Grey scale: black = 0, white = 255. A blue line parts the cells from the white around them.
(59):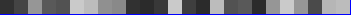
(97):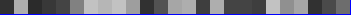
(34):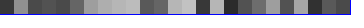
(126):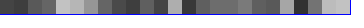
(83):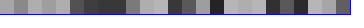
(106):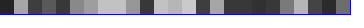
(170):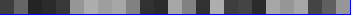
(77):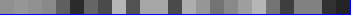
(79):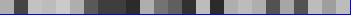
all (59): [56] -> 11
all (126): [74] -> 8
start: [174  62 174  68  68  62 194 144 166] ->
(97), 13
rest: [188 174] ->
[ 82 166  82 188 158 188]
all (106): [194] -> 7 8 11

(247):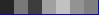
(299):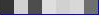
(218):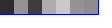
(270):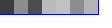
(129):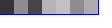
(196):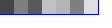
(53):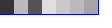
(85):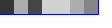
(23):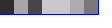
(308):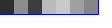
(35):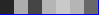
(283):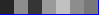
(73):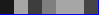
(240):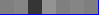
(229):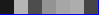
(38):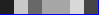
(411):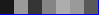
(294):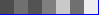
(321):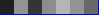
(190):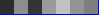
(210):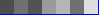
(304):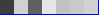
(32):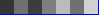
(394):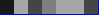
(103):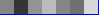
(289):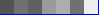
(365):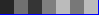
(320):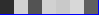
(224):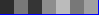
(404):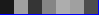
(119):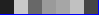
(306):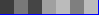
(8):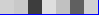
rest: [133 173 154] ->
[89]
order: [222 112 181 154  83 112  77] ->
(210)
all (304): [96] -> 2
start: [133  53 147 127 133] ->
(240), 1
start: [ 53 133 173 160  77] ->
(404), 2
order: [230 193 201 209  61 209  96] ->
(304)
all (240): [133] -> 1 5

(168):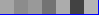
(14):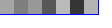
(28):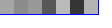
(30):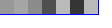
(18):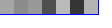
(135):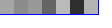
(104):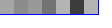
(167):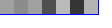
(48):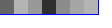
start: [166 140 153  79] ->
(18), 0
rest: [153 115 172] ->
[ 66 180]
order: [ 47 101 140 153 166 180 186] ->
(135)
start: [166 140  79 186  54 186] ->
(30), 1

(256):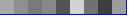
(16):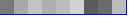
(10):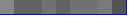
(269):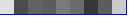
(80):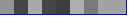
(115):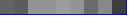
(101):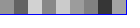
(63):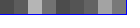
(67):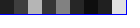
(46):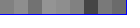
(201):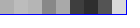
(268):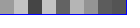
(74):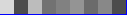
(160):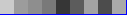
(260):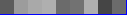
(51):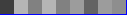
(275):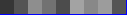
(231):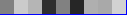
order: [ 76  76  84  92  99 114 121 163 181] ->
(63)
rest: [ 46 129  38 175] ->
[169 210]
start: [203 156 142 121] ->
(160), 0
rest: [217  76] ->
[188 114 129 148 107 136  76]
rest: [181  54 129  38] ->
[ 14  32 224]

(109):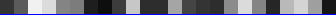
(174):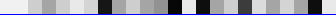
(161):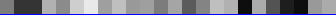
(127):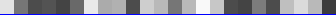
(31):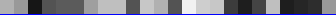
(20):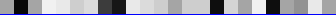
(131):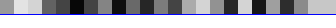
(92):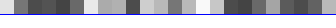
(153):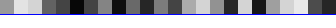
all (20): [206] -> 5 11 13 14
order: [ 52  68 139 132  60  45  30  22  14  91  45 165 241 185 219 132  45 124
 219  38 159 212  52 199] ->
(109)
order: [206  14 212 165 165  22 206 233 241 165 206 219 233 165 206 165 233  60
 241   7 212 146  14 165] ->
(174)
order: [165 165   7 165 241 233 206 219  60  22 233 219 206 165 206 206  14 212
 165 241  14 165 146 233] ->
(20)

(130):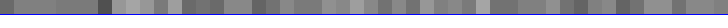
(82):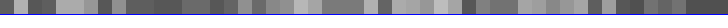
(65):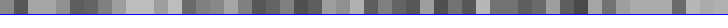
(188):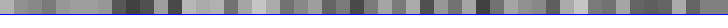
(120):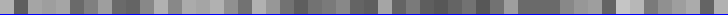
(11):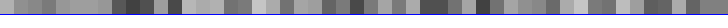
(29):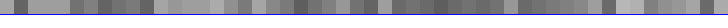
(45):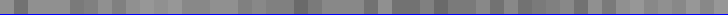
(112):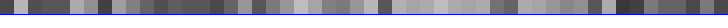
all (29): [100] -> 1 7 10 26
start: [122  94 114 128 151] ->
(29), 20
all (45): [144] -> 0 2 3 4 7 9 11 15 16 27 42 44 47
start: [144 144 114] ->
(130), 46
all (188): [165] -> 17 27 33 36 44
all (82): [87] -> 2 7 11 12 15 33 44

